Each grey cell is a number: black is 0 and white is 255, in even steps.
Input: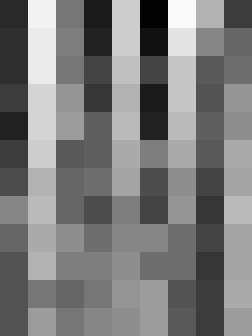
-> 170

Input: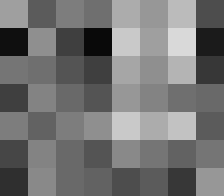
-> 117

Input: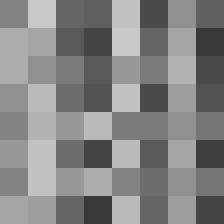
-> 117

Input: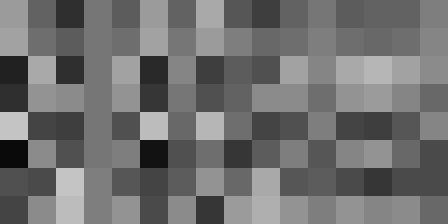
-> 74

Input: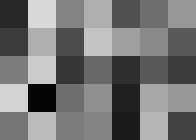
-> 151

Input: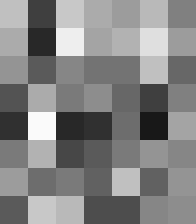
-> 148
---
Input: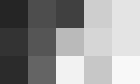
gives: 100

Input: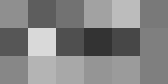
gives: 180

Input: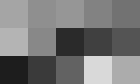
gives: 58

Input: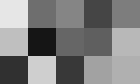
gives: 207

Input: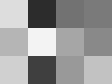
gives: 63

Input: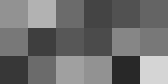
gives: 107

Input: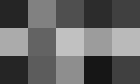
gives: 92

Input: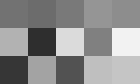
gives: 163

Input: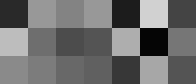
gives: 124

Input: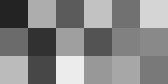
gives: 71
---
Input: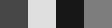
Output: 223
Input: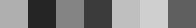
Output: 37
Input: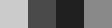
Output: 74
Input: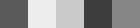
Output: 237
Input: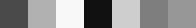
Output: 177
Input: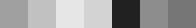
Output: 193
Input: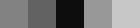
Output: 98
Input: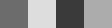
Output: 221
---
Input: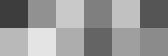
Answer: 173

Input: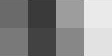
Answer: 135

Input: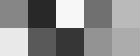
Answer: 54

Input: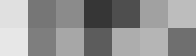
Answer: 167

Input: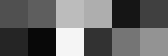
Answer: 245

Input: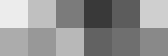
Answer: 184

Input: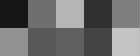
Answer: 96

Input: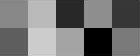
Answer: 164
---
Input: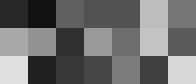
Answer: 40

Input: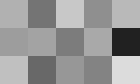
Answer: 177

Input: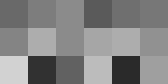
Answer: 105

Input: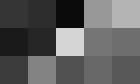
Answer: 53

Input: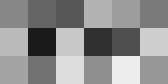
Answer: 135

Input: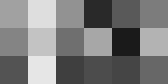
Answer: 161
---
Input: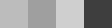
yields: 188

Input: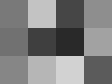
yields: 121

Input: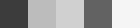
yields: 60

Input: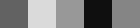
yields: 98

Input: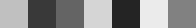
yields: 192

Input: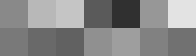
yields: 137

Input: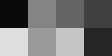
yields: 10

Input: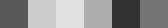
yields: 88
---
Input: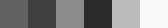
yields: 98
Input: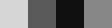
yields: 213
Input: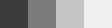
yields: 59
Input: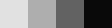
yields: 225
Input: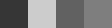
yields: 54
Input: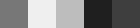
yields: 119
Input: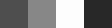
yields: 78
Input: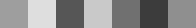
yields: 158
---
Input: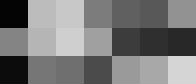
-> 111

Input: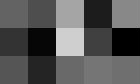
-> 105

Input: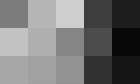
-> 147

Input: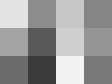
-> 243

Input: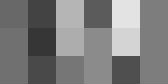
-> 118

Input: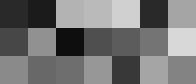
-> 110
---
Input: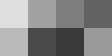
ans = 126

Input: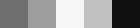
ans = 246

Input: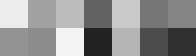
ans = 188

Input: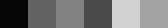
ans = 129

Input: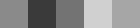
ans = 115

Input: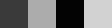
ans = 3

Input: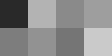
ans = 138
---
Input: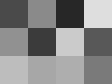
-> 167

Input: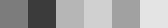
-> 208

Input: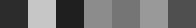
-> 117

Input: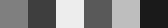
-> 89

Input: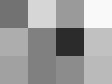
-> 128

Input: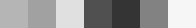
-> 52

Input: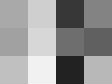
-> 241

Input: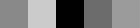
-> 1
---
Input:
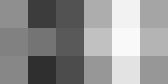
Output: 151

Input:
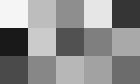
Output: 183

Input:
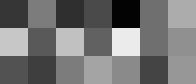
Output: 138

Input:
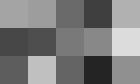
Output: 100

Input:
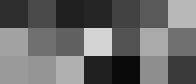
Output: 9

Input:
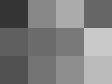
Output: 115

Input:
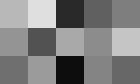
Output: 13

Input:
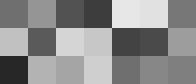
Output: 111

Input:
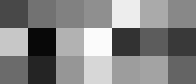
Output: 157
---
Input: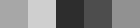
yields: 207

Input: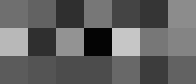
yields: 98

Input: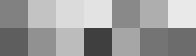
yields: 195

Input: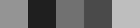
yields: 31

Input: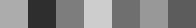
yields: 46

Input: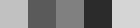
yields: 90

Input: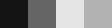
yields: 101

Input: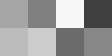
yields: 128

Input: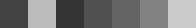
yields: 188
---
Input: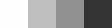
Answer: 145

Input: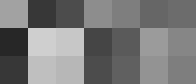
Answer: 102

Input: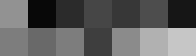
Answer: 77

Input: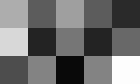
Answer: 92

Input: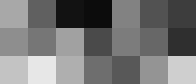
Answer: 82

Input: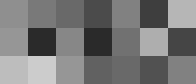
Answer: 62

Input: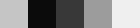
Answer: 156
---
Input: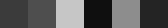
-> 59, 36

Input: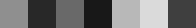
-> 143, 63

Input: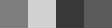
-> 126, 91

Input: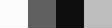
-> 252, 189

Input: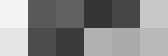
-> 243, 185

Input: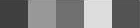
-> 63, 83

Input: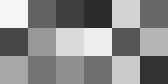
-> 245, 50

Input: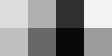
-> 220, 155

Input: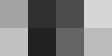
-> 164, 187

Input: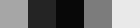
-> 166, 233
